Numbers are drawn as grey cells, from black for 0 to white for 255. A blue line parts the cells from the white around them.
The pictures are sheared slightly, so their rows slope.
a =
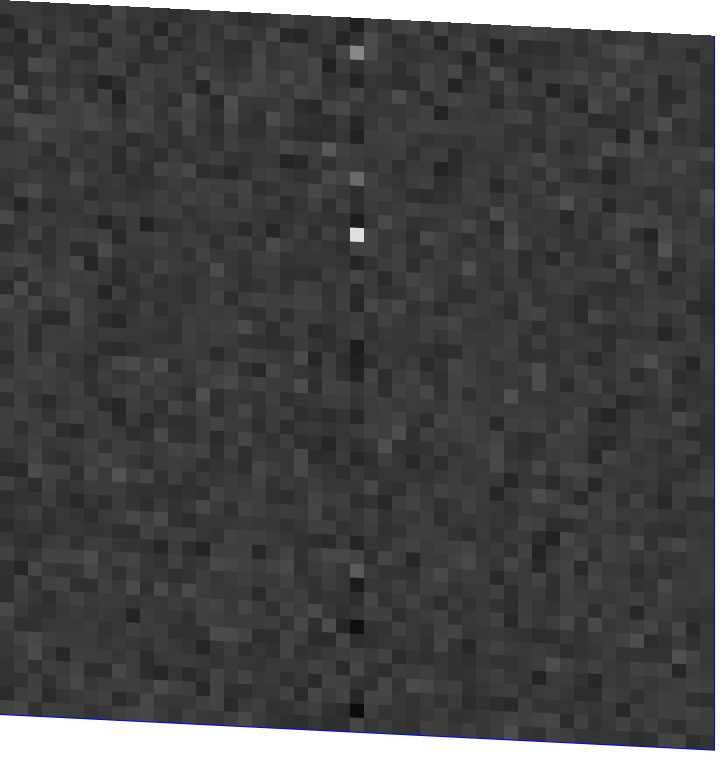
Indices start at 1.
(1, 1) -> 59
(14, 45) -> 72
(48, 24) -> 67
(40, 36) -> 41
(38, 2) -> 52
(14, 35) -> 51
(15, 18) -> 59
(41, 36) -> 64
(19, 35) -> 57
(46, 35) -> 55
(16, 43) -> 56
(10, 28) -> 59
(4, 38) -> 39
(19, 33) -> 50
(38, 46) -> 53
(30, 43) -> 45
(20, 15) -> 58
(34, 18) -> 56
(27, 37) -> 81
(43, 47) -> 69
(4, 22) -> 61
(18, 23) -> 53
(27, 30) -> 60
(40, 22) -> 48
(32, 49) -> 49
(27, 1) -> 55
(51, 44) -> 53
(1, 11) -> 56
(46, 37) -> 51
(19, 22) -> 49
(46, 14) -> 52
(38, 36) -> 58
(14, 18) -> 66
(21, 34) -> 62
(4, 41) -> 63
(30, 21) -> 44
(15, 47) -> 37
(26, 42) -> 61
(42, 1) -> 47
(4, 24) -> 33

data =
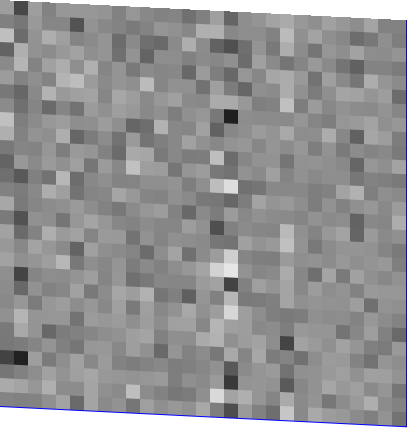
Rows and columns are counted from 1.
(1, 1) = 157
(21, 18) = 122
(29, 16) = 126
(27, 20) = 146
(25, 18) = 133
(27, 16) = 154
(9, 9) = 143
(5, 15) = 155
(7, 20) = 130
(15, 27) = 136
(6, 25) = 164
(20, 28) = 151
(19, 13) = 141
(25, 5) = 128
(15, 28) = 134
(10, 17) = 147
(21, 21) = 164
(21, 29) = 144
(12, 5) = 144
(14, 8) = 135
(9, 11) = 110
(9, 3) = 139
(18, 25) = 152
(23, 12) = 141
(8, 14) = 144
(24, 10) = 159
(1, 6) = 151
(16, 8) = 150
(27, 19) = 150
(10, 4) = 143
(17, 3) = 131
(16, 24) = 152
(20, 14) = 134
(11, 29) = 163
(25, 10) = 158
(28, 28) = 140
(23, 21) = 126
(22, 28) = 140

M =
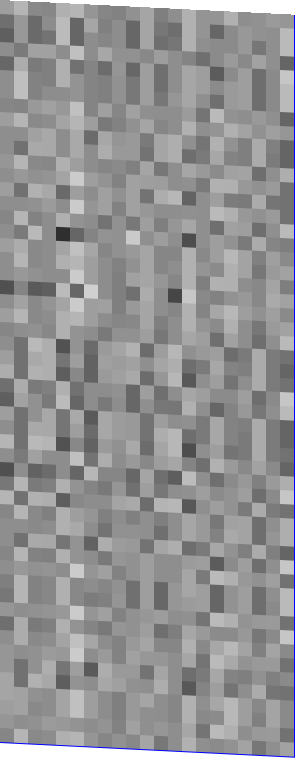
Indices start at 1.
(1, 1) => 158
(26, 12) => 165
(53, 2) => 181
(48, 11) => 115
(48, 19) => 145
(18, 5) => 164
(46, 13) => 134
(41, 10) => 145
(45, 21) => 198
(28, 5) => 176
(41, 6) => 203
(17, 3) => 185
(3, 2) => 152
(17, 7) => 132
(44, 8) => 160
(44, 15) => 116
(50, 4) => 141
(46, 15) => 137
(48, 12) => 165
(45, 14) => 166
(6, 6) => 147
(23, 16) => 139
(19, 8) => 141
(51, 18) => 158
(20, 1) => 142
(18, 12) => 134
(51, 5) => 164
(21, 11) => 172
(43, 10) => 112
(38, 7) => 141
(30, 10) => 153
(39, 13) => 174
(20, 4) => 141
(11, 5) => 141
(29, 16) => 102
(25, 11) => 108
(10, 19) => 171
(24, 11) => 158
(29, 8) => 121
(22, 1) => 142
